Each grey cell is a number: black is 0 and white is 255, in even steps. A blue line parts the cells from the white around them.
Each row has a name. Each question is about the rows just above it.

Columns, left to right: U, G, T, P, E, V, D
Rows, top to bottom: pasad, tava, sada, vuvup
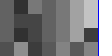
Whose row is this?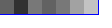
pasad
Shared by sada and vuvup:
[60]

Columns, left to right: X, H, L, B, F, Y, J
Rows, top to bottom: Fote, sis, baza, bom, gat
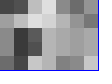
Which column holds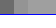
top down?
Y
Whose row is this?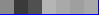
bom
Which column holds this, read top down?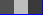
H
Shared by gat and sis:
[181]

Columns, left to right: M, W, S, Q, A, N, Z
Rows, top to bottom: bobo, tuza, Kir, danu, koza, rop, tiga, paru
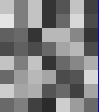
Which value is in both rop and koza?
[105]
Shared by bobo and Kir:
[52]
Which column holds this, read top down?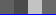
M
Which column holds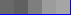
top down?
W
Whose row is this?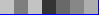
koza
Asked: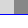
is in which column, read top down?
N
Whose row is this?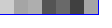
tiga

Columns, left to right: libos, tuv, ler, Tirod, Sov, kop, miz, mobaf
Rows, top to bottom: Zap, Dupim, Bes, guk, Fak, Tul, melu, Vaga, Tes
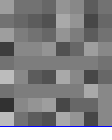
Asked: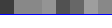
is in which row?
guk
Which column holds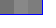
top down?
ler
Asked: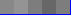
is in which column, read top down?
kop
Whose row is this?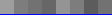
Bes
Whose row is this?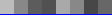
Tul

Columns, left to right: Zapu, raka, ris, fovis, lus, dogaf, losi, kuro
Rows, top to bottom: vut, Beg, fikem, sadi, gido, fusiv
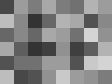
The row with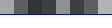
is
sadi
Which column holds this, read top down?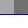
dogaf

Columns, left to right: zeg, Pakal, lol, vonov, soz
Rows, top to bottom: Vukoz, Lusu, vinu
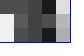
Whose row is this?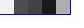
vinu
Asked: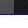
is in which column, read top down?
vonov

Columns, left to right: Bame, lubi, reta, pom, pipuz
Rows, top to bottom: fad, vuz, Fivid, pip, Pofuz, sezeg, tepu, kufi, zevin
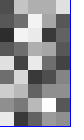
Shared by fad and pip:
[175]
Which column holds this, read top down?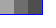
pom
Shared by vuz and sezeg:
[110]
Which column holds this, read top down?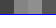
pipuz
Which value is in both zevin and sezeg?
[57]

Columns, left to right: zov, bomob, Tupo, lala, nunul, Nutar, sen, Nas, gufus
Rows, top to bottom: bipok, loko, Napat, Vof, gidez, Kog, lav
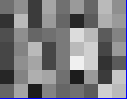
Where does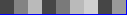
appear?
Vof
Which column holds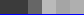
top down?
Tupo
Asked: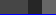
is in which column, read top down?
zov
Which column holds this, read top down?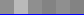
bomob
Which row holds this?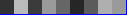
loko
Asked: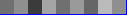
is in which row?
bipok
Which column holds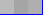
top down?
Tupo

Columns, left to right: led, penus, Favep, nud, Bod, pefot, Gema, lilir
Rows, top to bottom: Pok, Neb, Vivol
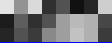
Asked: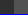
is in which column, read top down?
nud
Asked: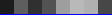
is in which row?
Neb

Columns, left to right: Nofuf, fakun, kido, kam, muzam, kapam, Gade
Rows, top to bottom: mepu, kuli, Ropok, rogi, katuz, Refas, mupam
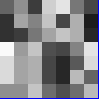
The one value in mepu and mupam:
[143]
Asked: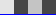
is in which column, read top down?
muzam
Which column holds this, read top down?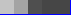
kam
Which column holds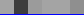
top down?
fakun

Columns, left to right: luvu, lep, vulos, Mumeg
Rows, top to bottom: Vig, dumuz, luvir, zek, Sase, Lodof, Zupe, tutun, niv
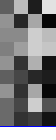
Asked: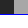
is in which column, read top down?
vulos
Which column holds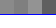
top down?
luvu

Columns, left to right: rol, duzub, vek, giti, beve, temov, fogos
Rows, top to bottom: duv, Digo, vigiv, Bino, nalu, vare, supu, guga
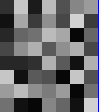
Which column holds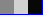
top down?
temov
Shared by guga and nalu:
[17]

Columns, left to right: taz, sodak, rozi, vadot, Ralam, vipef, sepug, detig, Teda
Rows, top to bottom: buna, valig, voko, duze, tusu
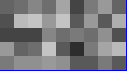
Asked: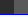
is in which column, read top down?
vipef
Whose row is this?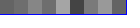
buna
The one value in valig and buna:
[153]
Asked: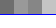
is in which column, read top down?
vadot
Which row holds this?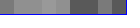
tusu
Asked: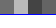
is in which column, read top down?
sodak
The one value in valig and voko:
[80]

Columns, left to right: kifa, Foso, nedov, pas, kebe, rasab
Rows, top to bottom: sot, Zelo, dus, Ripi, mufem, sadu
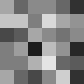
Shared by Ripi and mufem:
[126]
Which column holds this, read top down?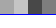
kifa
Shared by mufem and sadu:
[103]
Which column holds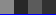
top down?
rasab
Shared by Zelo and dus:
[167]
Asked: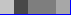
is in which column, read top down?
kifa
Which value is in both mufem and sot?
[103]

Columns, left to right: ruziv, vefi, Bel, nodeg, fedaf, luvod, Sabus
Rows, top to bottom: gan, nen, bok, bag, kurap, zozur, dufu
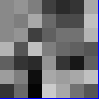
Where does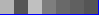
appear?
bag
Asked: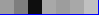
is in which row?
zozur
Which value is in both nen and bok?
[137]
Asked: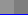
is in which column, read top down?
vefi
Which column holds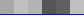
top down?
Sabus
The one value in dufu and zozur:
[168]
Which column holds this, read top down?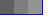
nodeg

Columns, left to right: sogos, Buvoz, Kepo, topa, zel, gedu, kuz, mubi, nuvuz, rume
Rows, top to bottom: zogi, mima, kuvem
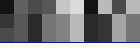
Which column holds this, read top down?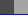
nuvuz
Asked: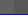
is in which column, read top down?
Buvoz
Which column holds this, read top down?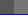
topa
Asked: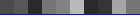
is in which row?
kuvem

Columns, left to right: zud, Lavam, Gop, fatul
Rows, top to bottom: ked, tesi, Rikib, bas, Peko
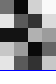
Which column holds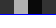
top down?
Gop
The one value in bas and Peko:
[199]
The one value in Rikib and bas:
[156]
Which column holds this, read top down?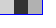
Gop
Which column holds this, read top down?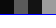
Lavam
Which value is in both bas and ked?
[9]

